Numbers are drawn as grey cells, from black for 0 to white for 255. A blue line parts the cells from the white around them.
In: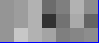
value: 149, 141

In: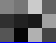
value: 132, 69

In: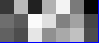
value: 55, 77

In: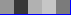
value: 150, 123

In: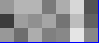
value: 152, 136

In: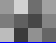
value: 153, 102

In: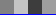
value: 129, 158

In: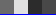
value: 106, 72

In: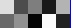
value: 222, 33
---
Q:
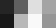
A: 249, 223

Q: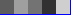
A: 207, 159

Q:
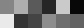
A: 234, 202

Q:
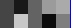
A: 200, 170

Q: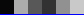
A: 201, 172

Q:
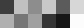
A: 252, 215

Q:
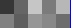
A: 198, 183

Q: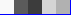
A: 249, 213
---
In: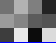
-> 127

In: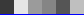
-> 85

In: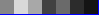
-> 44

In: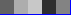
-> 46

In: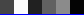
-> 139

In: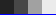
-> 161

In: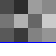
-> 157

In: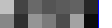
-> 98

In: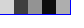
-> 13

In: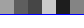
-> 29
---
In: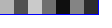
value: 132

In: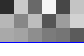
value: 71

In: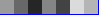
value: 219

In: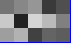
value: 58

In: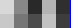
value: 179

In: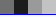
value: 154

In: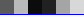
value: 165

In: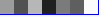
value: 95

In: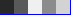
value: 140

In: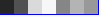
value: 180
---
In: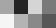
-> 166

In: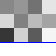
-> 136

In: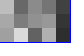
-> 189

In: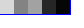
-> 216

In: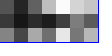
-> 83

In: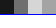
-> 24

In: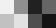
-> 241
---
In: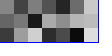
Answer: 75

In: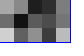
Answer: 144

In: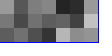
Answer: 182

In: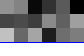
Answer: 30

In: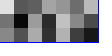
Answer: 178

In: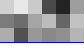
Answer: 137

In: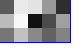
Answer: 137

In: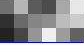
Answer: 239
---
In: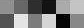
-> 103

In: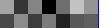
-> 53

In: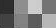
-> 142

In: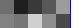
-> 30

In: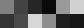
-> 67

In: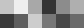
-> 238
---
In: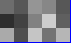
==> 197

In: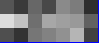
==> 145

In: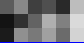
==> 160

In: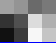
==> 59

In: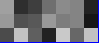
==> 201

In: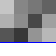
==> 55

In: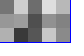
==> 86
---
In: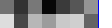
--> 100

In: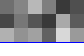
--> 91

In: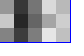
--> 206

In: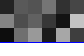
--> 195

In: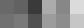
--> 198

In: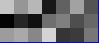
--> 103

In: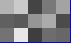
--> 75

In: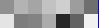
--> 241
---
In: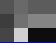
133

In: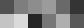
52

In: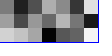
25

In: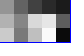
93

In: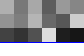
205

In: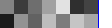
67

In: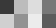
120

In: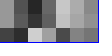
145

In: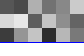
100

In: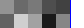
65
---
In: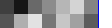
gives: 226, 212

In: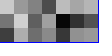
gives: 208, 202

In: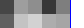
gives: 210, 195

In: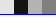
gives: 228, 179

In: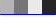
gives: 234, 180

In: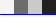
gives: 244, 202

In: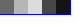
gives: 220, 182

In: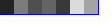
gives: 219, 164
